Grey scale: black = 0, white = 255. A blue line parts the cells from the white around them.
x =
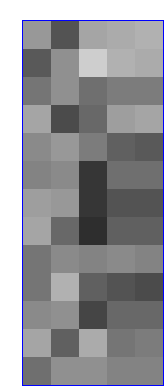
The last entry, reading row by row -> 131
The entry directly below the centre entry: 46
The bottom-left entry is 111
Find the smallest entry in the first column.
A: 89
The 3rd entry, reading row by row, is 165
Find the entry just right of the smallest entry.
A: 96
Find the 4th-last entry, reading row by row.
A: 144
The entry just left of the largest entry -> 144
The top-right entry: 177
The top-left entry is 152
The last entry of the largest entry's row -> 171
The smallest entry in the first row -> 83
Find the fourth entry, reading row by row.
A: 171
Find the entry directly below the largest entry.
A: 111
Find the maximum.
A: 206

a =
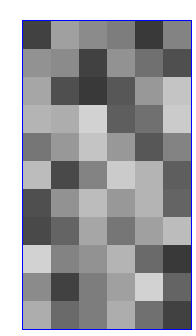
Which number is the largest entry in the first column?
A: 210
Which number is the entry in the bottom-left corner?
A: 173
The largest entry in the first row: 160
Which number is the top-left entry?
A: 65
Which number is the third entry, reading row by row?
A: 139
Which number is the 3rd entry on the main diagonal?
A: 57
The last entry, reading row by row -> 65
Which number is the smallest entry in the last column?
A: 57
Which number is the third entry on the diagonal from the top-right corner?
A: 87
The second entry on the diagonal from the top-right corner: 112
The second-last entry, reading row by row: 112
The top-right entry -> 131
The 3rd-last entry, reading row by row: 173
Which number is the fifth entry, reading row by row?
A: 57
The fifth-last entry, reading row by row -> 106

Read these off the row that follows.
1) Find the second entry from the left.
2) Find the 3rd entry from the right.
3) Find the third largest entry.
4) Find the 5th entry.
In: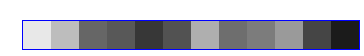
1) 189
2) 154
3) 175
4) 55

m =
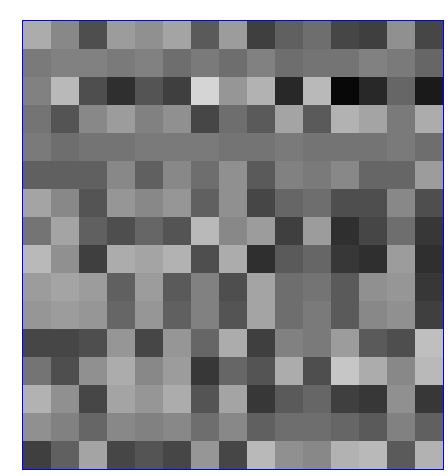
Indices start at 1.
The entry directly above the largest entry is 122
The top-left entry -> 172
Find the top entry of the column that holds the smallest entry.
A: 70
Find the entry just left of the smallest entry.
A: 185
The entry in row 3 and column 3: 78
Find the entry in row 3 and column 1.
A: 129
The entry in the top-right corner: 70
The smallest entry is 8
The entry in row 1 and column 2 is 136
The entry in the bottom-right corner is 178
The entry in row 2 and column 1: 122
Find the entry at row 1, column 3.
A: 78
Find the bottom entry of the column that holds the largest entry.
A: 150
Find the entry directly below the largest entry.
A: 70
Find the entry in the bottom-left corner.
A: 63
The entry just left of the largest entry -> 63
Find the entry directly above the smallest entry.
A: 116
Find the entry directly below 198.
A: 63

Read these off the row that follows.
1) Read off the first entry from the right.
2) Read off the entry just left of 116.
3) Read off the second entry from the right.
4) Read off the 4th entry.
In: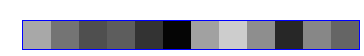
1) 101
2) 168
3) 135
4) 93

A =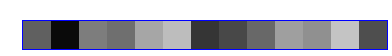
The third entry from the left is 125
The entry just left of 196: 144
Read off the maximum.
196
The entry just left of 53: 189

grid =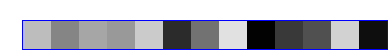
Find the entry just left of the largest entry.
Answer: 114
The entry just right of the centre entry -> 225

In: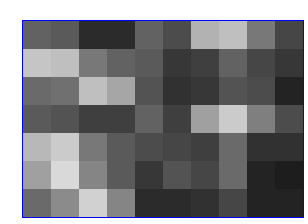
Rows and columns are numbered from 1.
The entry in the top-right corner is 70
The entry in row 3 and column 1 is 106
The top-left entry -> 98
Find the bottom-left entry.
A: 106
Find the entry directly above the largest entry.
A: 203
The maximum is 217
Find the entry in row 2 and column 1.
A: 197
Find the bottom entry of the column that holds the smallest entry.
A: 35
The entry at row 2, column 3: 120
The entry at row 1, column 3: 43
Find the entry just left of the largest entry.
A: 160
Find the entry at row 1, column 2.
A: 90
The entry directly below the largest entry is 139
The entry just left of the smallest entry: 35

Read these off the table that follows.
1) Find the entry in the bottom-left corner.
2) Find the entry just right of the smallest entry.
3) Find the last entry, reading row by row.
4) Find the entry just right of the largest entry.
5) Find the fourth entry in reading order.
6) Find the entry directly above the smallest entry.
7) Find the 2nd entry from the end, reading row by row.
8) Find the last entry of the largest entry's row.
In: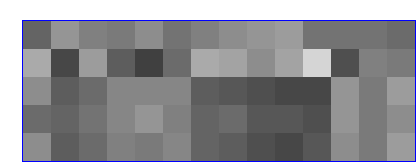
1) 141
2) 107
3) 156
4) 79
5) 122
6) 141
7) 122
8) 122

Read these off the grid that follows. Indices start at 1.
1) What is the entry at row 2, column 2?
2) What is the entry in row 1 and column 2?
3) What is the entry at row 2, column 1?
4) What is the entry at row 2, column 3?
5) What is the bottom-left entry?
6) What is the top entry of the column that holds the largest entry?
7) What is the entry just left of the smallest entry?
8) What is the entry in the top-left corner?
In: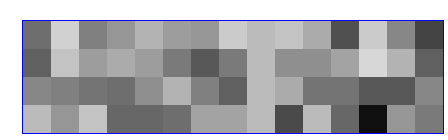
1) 195
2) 209
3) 96
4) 157
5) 187
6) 203
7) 103
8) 110
